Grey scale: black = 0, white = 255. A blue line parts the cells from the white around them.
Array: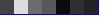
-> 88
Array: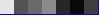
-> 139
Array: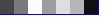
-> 157
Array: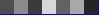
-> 215
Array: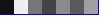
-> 68
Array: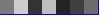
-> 190
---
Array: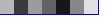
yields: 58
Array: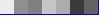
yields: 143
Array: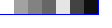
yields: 162
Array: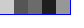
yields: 85
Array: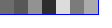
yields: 87
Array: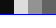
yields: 221
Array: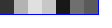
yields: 179
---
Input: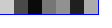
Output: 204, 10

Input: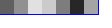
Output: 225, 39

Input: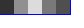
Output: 220, 50

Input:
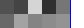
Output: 213, 48

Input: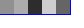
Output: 206, 45

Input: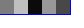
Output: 191, 11
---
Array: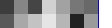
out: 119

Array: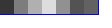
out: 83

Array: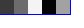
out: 4

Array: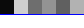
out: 96

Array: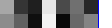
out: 112

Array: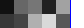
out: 33

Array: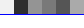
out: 85

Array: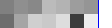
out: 157

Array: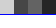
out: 99

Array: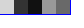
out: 153
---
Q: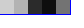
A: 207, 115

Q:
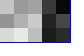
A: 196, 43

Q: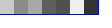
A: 202, 51

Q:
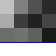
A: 193, 25

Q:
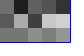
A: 111, 149

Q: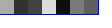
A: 172, 94

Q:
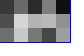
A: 56, 158

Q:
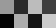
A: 154, 203
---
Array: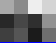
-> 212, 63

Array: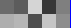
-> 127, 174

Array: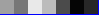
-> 39, 160

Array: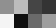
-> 51, 244

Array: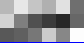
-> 111, 88

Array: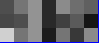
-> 96, 208

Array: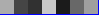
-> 159, 172

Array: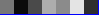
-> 46, 119
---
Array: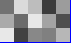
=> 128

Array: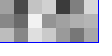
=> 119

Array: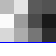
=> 118

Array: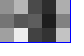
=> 51

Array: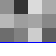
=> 205

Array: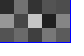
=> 120

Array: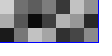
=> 70

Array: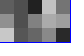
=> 137
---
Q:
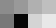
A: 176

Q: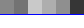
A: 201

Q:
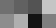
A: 83

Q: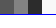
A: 44

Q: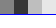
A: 190

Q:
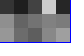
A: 66

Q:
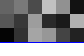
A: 75
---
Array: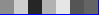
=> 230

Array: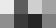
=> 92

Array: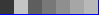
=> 143

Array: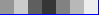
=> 130

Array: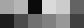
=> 218

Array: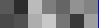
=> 101

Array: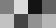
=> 218
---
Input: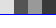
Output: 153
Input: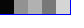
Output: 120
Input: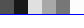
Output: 119
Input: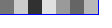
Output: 101
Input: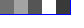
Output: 255
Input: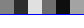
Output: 14
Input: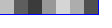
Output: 173
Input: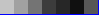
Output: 16
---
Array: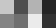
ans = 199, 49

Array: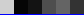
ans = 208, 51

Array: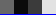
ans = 103, 226

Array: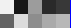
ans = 241, 184

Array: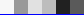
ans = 247, 90

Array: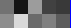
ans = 114, 92

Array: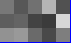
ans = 120, 126
